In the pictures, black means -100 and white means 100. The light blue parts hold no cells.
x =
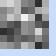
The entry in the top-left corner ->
57
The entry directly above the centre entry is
88
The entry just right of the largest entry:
46
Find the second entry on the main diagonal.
24
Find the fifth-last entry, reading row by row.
-7
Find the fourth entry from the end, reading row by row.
46
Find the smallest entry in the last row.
-63
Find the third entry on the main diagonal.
35
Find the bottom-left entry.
24
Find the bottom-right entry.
-29
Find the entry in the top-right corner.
35
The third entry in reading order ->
46
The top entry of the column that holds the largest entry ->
4
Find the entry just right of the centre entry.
4
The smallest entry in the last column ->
-42
